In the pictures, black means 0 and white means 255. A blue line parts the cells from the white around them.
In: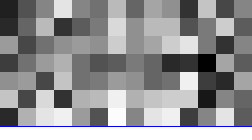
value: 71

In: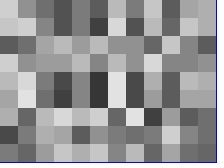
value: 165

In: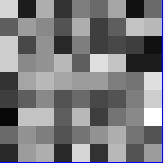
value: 17

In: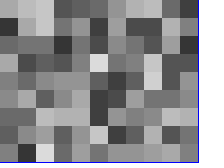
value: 106

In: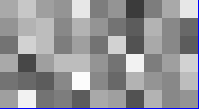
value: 169

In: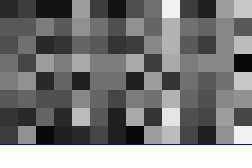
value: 157

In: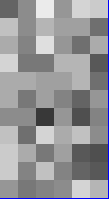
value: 212

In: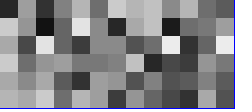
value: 110
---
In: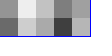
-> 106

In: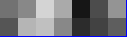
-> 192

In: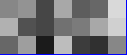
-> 27

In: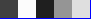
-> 64

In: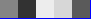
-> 132

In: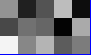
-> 244

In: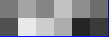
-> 233
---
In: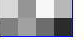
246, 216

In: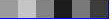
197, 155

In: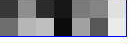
234, 224

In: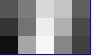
246, 237

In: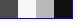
247, 185

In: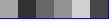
209, 167

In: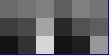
214, 163

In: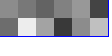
237, 192

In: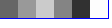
253, 203
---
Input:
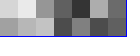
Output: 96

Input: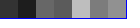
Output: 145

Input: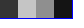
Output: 20

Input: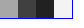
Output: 243

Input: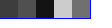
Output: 112

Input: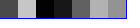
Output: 147

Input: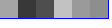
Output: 142

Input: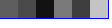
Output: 196
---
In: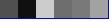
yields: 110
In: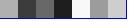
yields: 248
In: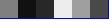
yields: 237
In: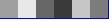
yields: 58
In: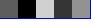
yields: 208
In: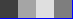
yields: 165
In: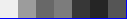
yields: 55
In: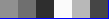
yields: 251
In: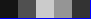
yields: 203
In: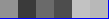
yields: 77
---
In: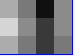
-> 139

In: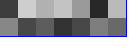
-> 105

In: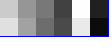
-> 12

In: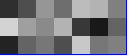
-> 100

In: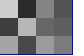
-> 94

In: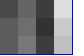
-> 202

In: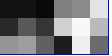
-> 186

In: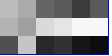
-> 247

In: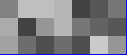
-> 87
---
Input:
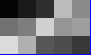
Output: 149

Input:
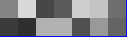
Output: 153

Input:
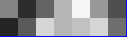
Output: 214

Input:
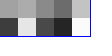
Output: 37

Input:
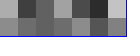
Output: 85

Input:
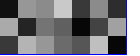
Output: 67
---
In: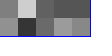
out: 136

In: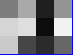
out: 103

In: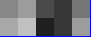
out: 156

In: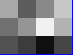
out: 69

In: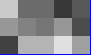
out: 160

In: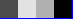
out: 1

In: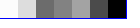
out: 1

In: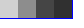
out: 48

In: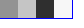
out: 247

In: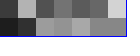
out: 135
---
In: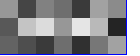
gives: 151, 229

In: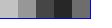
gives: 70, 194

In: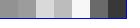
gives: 188, 247

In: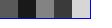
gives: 131, 214

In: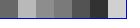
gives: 122, 208

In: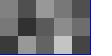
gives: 90, 196
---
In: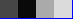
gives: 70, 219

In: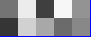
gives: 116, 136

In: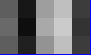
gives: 94, 60

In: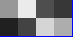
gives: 151, 173

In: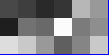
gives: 72, 201

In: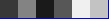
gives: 56, 195

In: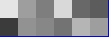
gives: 229, 158
